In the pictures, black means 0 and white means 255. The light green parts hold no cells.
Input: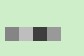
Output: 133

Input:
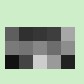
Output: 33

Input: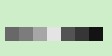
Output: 54

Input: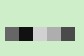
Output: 74

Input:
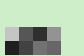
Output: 47

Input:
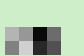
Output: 40

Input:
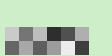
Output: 62

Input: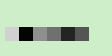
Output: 36

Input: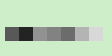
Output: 88

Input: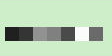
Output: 53
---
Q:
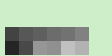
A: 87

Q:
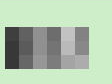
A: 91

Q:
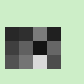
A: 96

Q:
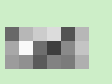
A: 249

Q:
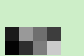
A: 153

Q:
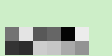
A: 228
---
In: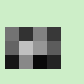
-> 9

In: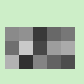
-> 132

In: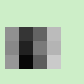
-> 93

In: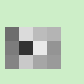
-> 166

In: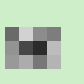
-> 119

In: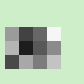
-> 124

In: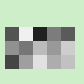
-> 225

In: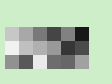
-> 234

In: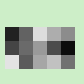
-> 166

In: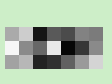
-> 34
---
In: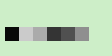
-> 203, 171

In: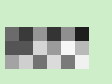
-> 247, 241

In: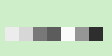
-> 251, 236

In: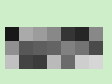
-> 214, 206

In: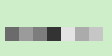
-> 227, 198

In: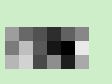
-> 233, 210

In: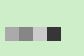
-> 203, 170

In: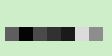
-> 219, 141
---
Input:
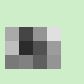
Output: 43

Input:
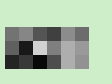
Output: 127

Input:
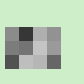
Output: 116

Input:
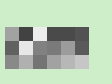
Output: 122

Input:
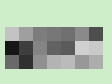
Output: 91

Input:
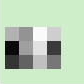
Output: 159

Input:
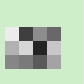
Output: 214

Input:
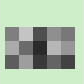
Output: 42

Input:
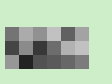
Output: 109

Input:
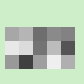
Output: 116
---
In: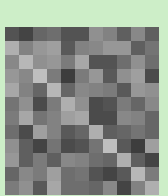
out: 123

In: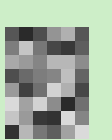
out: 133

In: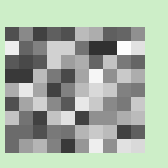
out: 95

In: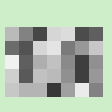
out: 152

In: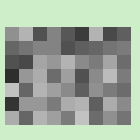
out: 138

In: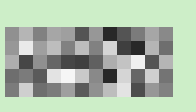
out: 116
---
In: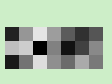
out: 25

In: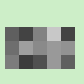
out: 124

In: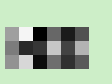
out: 146

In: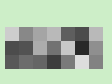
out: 88

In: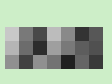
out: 144

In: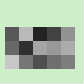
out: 199

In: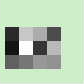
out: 96

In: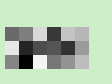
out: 133
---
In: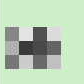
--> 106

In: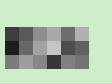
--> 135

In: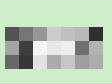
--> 226

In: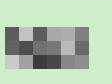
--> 59

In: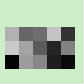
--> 136

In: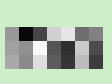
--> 222

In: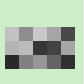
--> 150

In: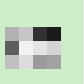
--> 154

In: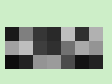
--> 148
